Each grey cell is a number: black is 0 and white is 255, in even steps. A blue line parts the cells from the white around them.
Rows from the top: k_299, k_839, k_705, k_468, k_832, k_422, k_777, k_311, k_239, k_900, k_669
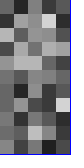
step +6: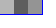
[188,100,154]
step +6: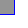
[154]

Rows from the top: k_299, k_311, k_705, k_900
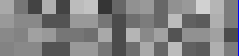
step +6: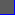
[97]
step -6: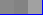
[131,125,155]
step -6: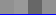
[139,147,97,139]
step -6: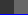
[47,97]

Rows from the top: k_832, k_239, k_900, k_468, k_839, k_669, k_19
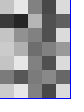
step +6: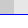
[209,237]
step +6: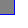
[135]
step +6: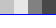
[202,237,135,78]

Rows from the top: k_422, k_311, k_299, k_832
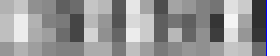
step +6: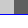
[209,101]
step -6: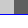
[197,89]
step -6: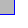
[178]

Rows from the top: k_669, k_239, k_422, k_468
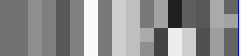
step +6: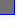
[120]
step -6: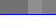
[108,108,137,121]
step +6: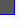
[93]

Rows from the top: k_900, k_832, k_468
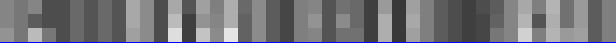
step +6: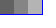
[104,139,186]
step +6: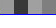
[160,62,166,133]
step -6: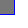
[113]
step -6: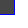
[64]
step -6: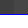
[57,64]

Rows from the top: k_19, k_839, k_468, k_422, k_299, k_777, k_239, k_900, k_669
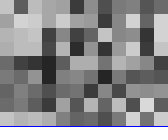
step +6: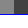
[141,71]
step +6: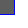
[99]
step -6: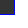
[46]

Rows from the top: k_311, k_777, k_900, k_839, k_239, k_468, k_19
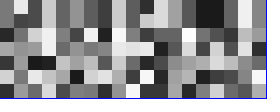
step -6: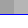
[155,175]
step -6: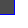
[69]
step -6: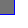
[109]
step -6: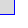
[212]

